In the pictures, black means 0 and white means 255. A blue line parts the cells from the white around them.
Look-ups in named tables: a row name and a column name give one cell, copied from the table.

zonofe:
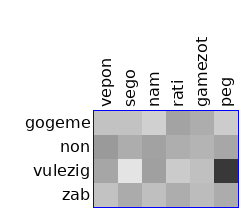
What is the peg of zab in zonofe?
172
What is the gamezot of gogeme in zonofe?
173
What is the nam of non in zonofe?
162
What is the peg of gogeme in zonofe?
204
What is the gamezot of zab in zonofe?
188
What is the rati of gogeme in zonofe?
163
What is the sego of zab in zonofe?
171
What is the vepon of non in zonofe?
154
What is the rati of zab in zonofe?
173
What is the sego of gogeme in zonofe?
194
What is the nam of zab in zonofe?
191
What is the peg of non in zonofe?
167
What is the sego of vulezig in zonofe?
228

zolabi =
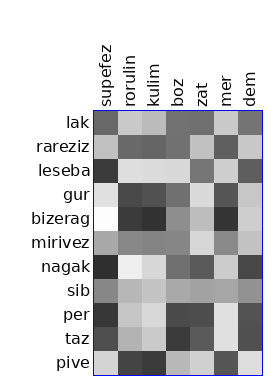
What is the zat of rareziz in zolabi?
193
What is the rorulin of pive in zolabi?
68
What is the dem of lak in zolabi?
116
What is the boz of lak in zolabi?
114
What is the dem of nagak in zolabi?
71
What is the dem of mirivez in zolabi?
194
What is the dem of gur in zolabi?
199
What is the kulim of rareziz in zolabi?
101
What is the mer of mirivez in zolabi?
138
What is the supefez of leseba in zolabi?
59
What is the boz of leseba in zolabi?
216
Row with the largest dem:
pive

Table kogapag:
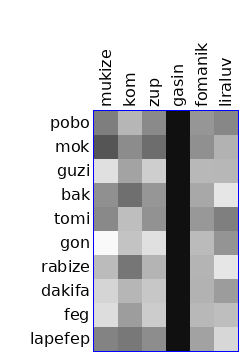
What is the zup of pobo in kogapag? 138
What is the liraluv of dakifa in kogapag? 156
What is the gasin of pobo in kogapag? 16
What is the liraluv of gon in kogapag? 148
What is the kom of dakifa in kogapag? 182
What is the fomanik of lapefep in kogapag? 162
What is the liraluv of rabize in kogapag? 230
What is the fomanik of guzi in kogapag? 184
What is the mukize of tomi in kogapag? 137
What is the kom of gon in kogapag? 195
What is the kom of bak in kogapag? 111
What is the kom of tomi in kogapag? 190
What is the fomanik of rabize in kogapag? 180
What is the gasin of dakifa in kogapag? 16
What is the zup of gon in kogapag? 224
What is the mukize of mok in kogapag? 85
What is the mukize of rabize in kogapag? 187
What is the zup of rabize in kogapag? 180
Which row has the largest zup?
gon

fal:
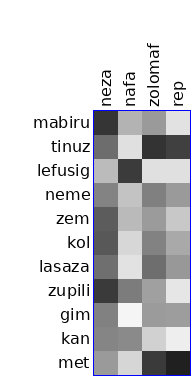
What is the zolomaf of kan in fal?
209
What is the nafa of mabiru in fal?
179
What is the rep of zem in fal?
200
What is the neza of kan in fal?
133
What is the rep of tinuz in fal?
64
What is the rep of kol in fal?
169
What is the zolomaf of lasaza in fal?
110
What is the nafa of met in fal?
214
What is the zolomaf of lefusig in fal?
224
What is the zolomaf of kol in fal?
130
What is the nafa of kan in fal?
138
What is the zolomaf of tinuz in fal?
51
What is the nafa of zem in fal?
186
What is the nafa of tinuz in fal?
224
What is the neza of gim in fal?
129
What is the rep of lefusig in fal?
224

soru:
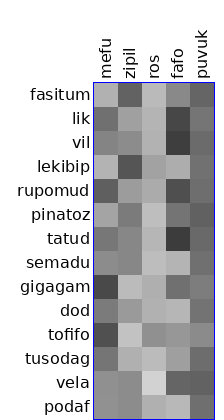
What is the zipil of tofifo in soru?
194
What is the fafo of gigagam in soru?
112
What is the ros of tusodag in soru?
187
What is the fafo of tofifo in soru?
151
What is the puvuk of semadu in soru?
112
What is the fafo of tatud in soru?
60
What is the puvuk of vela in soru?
98
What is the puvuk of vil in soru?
107
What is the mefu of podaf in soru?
145
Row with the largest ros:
vela

